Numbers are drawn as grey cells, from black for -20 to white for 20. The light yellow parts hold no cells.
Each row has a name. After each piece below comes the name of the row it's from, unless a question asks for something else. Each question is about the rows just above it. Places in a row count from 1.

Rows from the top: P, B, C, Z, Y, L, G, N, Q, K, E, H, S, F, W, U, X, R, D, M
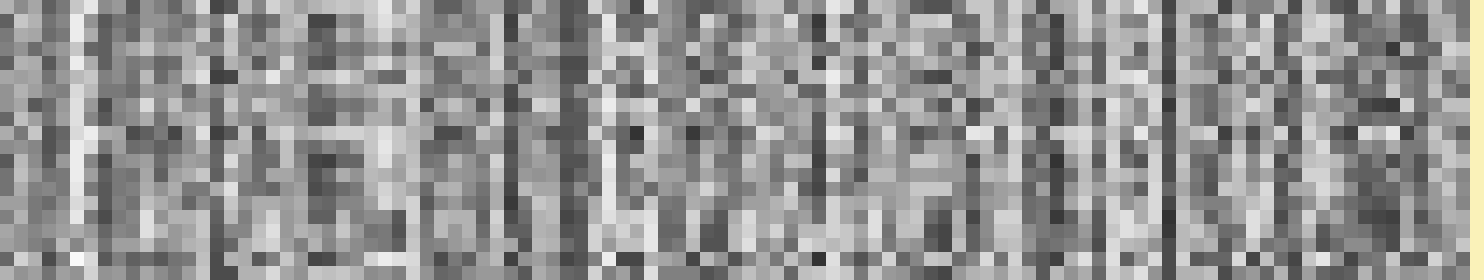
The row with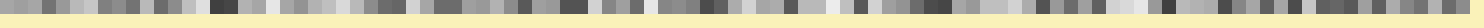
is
L
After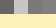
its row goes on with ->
6   7  -3  -3   5  11  11  14  11  -1   0  11   3  -4   7  13   5   4   4   8  -1  -2   8   6  13  -2   9  13   4  -2   9  -8  -4   9   8  -3   6  -9   0   2  -5   9   9  -5   9  -7   7   6  -1   6   5  14  10  -7  10   7   1   7   9  -4  -3 -11   8  -3  -4  13  11

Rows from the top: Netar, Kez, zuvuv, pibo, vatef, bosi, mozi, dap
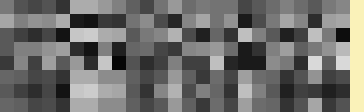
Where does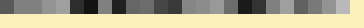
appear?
pibo
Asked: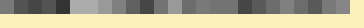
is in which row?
Netar

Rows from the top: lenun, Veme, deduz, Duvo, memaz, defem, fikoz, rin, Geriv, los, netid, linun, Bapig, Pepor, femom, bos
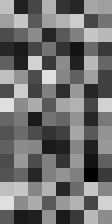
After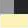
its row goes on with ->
-10
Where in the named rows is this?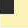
fikoz, 5
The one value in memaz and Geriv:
-4
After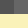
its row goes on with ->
-14   0   3   0 -20 -11
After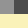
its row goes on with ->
15   1  -5   5 -10

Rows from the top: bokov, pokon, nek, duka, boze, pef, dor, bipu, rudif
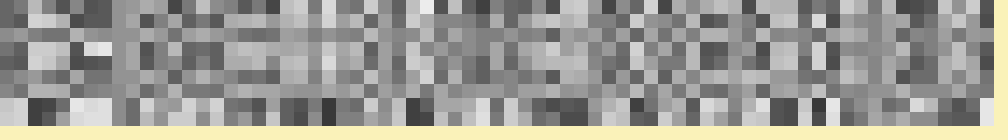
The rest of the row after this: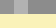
2  6  0 -1
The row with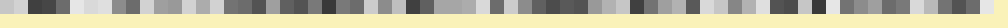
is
bipu
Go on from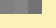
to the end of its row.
1 -6  8  7  4 -5  4 -4  9 -5  7  1  7  9  6 10  9  4  4 -2 -3  1 10  7  1  7 -7 -3 -3  7  1  7 -2

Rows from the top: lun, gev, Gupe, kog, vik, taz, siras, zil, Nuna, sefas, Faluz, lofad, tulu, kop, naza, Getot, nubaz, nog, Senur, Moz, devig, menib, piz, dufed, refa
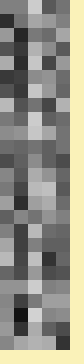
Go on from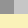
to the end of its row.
6 -2
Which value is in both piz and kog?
2
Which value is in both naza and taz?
-3

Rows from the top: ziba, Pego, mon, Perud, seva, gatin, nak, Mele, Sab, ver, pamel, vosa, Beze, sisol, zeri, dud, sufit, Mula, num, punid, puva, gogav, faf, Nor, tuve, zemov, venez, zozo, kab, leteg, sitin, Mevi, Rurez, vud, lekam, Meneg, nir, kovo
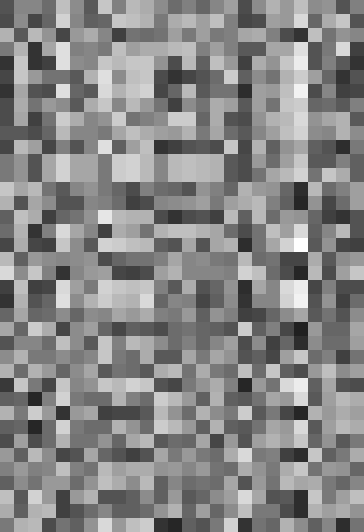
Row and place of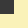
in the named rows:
zozo, 1
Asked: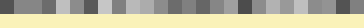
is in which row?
ziba

